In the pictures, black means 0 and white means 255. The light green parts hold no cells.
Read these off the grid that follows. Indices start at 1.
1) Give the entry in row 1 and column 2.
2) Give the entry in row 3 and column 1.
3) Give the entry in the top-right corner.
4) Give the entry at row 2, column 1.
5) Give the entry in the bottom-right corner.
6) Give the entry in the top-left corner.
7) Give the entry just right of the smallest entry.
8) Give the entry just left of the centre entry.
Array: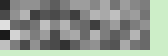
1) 135
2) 223
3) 125
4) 74
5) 105
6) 38
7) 211
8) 180

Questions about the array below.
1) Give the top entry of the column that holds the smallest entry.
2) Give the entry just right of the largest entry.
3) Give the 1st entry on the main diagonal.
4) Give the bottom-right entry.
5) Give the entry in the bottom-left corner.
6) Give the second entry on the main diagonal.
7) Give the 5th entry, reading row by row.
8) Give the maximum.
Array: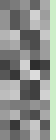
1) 99
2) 111
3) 111
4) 135
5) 135
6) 87
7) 169
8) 220

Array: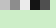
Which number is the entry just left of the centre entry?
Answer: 141
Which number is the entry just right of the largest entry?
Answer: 20

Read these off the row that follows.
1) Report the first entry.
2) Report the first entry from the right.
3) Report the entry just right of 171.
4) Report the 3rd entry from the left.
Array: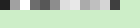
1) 33
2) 63
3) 191
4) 255

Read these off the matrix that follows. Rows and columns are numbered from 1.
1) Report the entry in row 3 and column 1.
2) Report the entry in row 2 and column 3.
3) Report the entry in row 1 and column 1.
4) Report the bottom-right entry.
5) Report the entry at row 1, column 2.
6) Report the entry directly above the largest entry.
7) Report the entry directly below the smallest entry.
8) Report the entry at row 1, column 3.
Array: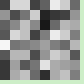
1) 97
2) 117
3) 65
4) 126
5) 215
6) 87
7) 126
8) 215

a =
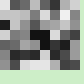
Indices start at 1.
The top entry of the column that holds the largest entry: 177
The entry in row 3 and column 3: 145
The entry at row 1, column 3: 106
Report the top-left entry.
229
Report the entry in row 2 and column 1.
197
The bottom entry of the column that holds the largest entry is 65
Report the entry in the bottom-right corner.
75
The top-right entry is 209
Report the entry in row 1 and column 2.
85

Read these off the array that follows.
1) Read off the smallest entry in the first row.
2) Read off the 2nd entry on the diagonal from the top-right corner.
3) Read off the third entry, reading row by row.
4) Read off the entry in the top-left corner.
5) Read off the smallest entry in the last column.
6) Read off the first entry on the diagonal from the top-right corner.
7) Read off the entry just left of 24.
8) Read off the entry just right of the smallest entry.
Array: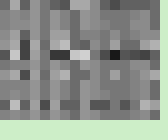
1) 76
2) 139
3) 97
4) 108
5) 97
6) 108
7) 76
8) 85

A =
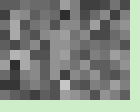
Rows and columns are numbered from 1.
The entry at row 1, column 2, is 94
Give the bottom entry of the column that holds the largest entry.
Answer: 158
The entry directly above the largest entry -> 63
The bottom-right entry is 94
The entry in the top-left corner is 94
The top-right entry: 73
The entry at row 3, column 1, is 115
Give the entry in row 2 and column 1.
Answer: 63
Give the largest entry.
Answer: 198
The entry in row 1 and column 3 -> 115
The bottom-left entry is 115
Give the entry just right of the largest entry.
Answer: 94
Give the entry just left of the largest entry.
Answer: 82
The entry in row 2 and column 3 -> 137
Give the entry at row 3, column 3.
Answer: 82
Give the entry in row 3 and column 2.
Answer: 169

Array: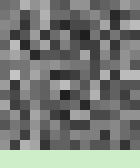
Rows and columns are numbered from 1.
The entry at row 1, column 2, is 117
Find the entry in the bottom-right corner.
108
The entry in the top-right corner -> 136
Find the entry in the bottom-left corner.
146
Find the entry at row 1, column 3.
177
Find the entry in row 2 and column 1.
117
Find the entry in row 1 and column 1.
108
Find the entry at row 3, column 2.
127
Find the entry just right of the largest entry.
117
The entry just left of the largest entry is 108
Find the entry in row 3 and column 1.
136
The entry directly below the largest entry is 52

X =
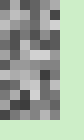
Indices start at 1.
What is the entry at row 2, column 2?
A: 190
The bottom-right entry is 131
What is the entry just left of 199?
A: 190
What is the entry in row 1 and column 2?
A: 172
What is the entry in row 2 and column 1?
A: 153
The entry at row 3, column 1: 190
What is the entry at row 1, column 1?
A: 90
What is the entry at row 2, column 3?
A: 172
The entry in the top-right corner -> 172
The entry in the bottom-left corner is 70
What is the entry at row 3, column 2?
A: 153
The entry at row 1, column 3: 81

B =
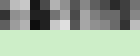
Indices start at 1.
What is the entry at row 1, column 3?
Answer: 200
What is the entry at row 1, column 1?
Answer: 115
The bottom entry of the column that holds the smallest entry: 13
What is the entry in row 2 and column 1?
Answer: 51
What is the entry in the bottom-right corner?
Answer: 188
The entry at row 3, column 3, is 178
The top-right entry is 115
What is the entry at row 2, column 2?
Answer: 144
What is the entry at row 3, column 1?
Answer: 95

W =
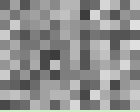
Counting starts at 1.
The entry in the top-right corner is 203
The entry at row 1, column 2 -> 161
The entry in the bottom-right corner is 181
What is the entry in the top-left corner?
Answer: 96
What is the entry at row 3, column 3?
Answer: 137
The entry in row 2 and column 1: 161
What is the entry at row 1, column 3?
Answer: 84
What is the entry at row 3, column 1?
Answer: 126
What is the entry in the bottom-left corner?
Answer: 72
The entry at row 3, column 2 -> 203
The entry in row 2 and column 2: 117

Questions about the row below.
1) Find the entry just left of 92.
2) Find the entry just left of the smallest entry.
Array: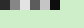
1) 227
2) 197
